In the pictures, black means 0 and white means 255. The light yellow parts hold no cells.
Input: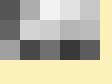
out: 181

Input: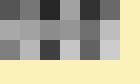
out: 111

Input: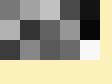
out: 150

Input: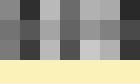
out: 129

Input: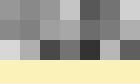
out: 123

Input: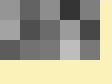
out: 155

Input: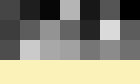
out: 218

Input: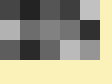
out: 115
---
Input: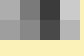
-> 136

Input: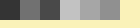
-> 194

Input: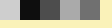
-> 77

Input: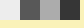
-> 88

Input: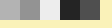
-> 237

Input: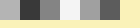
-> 244

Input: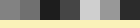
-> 207

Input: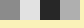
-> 226

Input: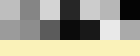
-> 24

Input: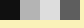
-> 180
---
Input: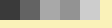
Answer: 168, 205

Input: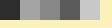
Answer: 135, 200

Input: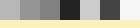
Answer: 35, 246

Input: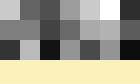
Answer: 105, 255

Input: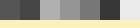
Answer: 149, 234

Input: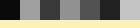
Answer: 145, 196

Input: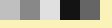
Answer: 224, 224
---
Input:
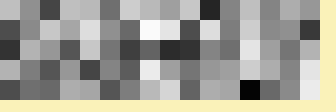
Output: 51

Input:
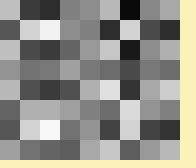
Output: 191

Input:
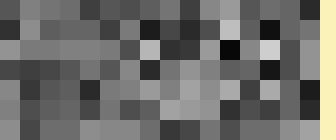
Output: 147

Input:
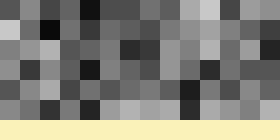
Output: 128

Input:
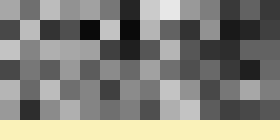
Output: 195
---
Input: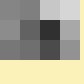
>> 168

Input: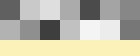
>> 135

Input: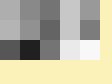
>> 124

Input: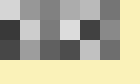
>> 137

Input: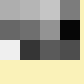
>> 6

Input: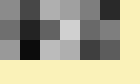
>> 126

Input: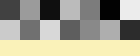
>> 236
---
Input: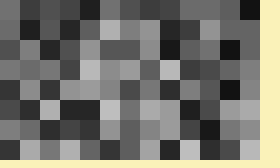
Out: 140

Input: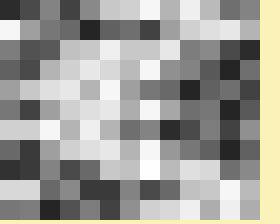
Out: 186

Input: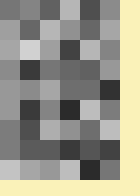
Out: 66

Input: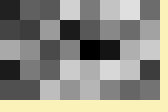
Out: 61

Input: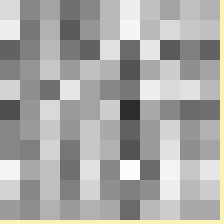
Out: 205

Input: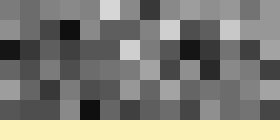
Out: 163

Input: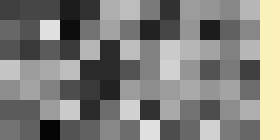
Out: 175

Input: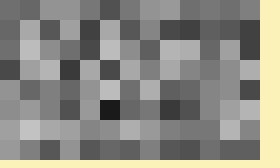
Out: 133

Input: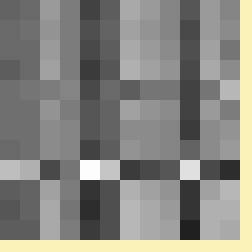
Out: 176
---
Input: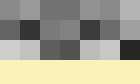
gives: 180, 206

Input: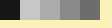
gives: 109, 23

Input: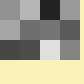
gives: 153, 71

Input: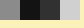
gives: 208, 139

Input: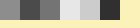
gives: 48, 141

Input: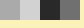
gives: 112, 170

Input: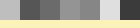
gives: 59, 190

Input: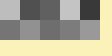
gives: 57, 117

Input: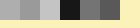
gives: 89, 174
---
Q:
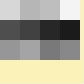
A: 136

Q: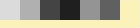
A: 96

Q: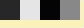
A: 136

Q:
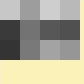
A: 150

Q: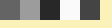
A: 68

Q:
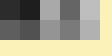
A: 177

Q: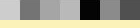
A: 80

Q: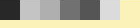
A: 219

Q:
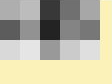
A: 223

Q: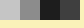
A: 63
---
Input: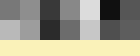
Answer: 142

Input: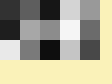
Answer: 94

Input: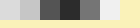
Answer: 198

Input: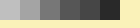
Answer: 164

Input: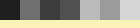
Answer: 111

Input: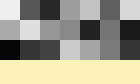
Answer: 87
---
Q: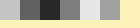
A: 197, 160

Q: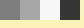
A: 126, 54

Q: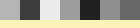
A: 180, 103

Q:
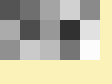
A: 84, 252

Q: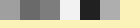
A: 159, 174

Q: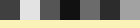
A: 64, 162

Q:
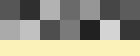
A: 86, 54

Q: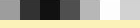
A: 157, 210

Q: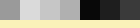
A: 154, 58

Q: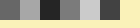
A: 103, 66
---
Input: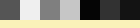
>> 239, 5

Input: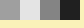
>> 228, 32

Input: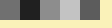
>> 195, 32

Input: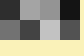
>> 194, 20

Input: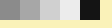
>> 236, 20

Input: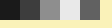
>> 233, 26

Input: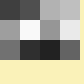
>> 249, 34
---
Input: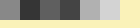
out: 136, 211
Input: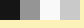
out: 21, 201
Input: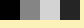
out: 1, 37
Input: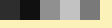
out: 45, 121
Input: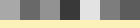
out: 168, 92
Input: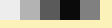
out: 237, 128
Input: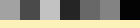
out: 162, 3
